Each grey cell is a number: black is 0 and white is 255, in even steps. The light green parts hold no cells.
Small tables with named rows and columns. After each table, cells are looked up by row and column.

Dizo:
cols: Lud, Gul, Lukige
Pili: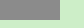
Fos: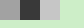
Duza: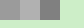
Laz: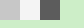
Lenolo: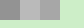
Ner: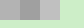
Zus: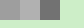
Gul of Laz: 244
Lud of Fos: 162
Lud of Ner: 179
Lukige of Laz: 92
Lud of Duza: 155
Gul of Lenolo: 186
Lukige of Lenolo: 167
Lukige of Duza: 128
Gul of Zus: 177
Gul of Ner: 160
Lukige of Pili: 139
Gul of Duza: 177
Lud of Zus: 158
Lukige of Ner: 192
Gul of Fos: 57
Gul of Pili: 139
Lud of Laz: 199
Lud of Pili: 139
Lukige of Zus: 114
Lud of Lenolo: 147

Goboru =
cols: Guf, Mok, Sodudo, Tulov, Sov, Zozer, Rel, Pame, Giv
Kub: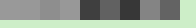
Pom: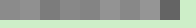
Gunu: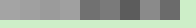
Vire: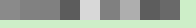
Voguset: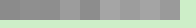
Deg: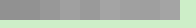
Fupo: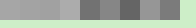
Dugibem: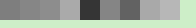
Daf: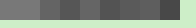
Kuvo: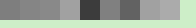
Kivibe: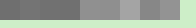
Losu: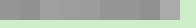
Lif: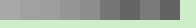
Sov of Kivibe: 144
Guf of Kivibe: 111
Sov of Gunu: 113
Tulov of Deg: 160
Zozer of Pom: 147
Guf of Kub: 153
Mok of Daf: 120
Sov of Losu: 156
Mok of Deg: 146
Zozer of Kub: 97
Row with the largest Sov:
Vire

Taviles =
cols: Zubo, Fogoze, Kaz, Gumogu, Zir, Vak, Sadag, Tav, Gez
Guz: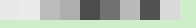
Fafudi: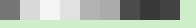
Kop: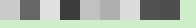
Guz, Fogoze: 235
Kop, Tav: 81
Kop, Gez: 77
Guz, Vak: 114
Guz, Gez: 217
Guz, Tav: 81
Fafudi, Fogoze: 218
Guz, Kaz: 187
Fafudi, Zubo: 118
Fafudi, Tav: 56
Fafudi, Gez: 67
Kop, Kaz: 224
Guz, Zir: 76
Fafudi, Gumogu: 225
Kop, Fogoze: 102
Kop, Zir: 193

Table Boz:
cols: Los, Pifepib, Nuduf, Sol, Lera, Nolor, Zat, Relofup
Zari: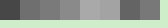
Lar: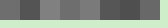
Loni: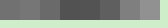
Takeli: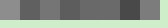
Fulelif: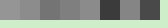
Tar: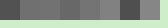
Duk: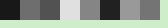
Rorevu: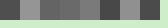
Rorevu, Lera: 122
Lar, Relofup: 104
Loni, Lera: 83
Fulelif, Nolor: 59
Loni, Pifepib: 118
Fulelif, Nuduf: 116
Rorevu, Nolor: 72
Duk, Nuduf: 82
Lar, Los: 110
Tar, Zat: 79
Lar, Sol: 110
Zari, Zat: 100
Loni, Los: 113
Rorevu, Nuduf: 100
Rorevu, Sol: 106
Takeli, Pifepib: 96

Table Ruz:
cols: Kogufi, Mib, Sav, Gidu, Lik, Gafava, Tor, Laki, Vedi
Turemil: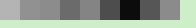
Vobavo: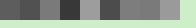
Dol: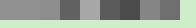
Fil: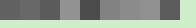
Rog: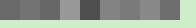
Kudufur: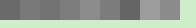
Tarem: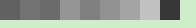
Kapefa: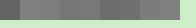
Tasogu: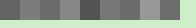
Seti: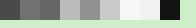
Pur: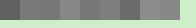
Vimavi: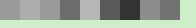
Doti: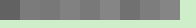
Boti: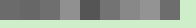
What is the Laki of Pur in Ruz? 139
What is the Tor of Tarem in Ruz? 164
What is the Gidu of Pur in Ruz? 135
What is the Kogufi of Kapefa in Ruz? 100
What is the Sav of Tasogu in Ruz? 106
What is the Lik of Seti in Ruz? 145
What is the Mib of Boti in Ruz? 103
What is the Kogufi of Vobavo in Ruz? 93
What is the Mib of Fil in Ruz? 104
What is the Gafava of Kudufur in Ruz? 124
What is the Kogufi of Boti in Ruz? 107
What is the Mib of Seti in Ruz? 113
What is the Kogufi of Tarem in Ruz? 97
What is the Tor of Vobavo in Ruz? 125
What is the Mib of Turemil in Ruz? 145
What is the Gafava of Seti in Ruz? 201
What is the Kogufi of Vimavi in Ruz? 154
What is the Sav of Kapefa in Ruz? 126
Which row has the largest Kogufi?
Turemil

